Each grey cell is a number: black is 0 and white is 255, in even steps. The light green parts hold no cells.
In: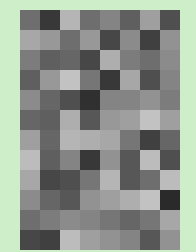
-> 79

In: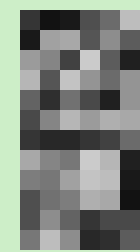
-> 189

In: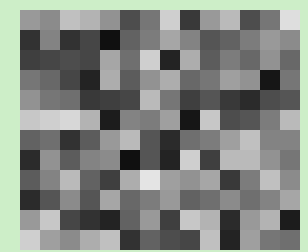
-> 222

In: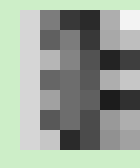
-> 243

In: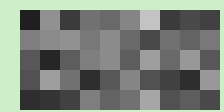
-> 65
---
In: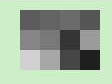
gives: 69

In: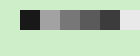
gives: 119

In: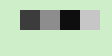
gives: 14

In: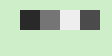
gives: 238

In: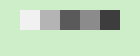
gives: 90

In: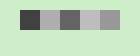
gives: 100

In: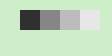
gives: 188
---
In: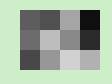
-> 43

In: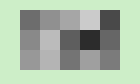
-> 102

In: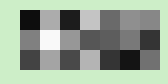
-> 52

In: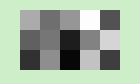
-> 213

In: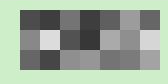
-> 214

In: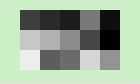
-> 1
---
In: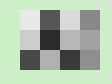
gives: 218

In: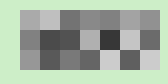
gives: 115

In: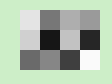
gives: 174

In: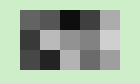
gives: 14

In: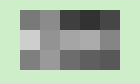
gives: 63

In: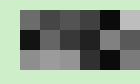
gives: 83

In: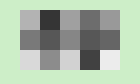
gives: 160

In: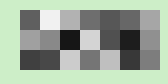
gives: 178

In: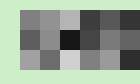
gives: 180
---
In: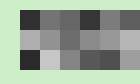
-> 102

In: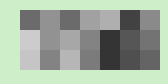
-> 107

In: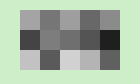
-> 158

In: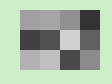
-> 145

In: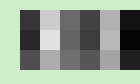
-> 105

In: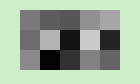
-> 86

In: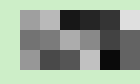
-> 23

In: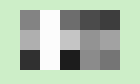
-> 109

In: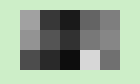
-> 26

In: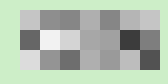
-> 134
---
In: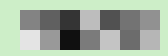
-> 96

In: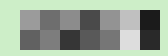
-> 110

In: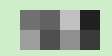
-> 98

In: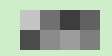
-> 112

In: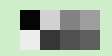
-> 209

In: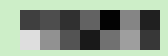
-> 77

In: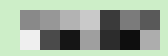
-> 151

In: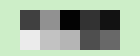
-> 145

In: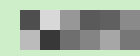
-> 216
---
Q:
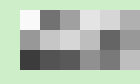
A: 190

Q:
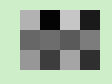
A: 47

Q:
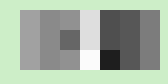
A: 124

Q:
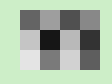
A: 94

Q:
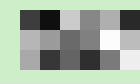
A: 238

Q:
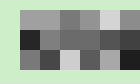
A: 30

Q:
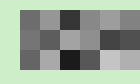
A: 176

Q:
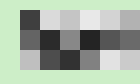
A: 203

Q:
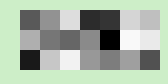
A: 81
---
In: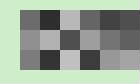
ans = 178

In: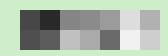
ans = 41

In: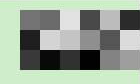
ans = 212

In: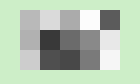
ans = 57

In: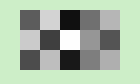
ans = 63

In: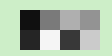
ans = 122

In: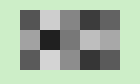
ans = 32
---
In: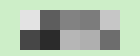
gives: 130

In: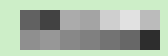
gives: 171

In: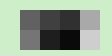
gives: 48

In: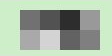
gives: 45

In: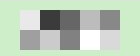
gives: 102

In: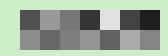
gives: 119

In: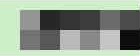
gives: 52

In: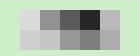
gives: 91
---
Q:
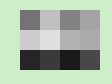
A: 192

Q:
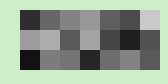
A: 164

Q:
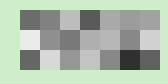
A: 209

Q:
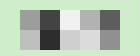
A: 207

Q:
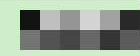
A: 162

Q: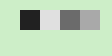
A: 107

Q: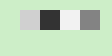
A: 131

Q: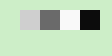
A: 106
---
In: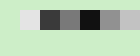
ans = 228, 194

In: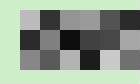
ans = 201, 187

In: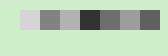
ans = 213, 178

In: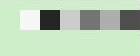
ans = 247, 204

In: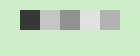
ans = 225, 197

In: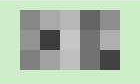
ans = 197, 190

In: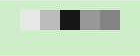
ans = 231, 188

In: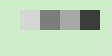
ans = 214, 167

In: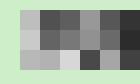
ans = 215, 202
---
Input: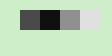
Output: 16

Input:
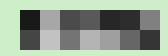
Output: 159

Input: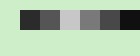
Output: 121

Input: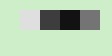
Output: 61

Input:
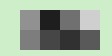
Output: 70

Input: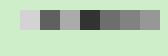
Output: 110
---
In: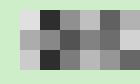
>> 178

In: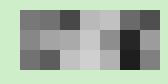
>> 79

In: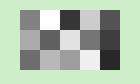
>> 83

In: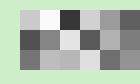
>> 96

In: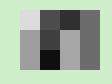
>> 108

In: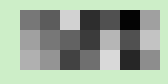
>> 160

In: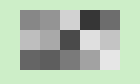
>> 109
